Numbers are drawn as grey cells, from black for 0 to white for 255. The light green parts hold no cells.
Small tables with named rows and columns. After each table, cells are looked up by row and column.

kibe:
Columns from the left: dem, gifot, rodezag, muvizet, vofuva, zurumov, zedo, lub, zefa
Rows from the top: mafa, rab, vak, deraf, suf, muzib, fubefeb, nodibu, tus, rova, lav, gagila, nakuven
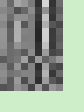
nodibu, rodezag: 113
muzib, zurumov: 38
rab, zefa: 94
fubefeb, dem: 146
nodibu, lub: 70
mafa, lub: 52

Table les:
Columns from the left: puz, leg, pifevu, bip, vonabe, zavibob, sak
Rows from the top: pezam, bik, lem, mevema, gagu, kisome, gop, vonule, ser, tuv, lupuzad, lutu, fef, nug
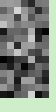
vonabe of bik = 114
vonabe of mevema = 133
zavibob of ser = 47
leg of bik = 132
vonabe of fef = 119
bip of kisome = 120
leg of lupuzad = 143
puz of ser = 3
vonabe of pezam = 39
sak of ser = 52
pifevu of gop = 42
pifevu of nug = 94
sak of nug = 53
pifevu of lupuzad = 61
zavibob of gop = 109

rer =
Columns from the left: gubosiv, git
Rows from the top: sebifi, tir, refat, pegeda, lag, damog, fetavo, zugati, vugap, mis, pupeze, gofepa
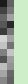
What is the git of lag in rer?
118
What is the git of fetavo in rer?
115
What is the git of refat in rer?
161
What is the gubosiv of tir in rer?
67
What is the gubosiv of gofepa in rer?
135
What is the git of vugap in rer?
157
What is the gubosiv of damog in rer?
211
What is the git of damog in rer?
163
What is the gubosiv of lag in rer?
58
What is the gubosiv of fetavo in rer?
194
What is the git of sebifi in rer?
98
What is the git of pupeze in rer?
104
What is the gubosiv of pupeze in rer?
165
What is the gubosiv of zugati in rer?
128
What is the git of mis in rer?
147
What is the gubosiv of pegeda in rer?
87
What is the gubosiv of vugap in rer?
82
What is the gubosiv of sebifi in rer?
27
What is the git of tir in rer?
119
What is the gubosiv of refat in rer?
103
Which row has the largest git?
zugati

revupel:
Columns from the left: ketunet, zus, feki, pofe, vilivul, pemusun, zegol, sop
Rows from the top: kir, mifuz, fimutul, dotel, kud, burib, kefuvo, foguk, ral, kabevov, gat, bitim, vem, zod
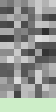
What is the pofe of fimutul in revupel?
164
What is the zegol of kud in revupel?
47
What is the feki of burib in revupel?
124
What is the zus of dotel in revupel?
69
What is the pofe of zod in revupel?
187
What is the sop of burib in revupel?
197
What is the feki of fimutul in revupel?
149
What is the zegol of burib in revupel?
213
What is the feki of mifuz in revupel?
174
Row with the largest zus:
ral

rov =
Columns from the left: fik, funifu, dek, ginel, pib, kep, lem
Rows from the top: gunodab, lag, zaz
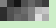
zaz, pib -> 131
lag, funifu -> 82
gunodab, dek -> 21
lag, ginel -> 108
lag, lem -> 197
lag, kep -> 188
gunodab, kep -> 81
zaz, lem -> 172
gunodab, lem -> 60
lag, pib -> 131
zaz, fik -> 44
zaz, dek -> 104
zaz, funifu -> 80
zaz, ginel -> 98
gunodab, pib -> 102
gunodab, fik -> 126

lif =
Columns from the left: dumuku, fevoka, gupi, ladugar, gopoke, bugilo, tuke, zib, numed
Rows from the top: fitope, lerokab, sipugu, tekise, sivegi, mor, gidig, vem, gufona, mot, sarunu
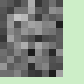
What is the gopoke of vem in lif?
26
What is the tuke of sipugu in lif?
111
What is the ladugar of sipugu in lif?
184
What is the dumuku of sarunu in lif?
111
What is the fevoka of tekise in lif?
153
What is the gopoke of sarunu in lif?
60
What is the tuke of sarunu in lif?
94
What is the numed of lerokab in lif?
133
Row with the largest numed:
sarunu

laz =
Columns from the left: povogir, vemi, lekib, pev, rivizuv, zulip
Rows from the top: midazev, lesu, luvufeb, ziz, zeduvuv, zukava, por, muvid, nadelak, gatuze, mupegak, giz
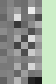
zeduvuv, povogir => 140
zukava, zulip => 169
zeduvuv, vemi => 125
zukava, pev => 73
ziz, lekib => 56
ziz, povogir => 123
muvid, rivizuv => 203
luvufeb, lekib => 221
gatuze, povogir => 121
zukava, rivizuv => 221
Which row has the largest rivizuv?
lesu

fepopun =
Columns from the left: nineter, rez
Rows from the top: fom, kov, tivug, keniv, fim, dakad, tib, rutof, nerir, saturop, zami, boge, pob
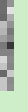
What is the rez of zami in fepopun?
201
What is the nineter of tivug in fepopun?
105
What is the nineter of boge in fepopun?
198
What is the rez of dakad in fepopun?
135
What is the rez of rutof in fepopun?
130
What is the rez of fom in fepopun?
147
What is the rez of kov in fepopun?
225
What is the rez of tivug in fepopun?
172
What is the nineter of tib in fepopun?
121
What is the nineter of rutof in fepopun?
131
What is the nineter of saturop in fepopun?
196
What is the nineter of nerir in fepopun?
214
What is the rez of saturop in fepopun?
133
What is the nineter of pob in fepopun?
198
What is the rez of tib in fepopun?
55
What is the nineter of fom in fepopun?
109
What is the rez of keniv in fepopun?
146
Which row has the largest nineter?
nerir

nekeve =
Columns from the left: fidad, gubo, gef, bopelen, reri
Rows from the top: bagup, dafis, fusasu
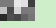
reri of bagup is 62
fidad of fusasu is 42
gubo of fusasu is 80
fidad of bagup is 123
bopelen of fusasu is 99
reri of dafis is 123
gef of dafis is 212
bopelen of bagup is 224
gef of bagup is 232
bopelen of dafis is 121
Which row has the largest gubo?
bagup

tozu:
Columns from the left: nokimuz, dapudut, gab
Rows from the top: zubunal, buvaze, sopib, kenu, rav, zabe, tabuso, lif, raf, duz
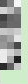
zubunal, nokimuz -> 88
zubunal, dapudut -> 134
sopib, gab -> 107
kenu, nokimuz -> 87
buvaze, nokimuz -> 213
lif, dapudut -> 210
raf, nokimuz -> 235
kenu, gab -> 104
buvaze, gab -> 139
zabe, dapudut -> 164

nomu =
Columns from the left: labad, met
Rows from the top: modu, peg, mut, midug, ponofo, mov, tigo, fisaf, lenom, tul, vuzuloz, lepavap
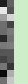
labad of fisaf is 86
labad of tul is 118
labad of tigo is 120
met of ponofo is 122
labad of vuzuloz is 11
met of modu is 98
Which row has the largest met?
mut

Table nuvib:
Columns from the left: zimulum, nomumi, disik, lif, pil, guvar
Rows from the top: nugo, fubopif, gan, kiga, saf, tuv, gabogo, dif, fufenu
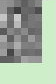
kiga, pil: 119
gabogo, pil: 125
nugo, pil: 113
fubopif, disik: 64
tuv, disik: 147
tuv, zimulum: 169
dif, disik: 141
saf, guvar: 109
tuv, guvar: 122
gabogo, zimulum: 145
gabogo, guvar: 134
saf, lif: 138
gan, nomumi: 114
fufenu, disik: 115

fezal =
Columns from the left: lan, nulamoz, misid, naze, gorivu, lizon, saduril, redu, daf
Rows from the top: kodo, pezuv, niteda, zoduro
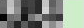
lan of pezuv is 102
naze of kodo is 60
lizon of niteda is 153
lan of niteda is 4
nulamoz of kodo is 189
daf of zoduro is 180
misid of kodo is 131
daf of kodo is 130
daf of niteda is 57
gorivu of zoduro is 47
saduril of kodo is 196

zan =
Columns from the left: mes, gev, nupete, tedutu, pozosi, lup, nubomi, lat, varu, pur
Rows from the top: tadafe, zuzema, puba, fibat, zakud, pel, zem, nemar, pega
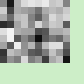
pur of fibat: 90
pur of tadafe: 131
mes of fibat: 44
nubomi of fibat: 162
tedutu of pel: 134
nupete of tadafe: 175
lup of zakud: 76
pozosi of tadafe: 229
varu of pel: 103
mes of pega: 67
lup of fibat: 212
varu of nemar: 152
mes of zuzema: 205
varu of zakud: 170
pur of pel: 159
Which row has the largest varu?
zem

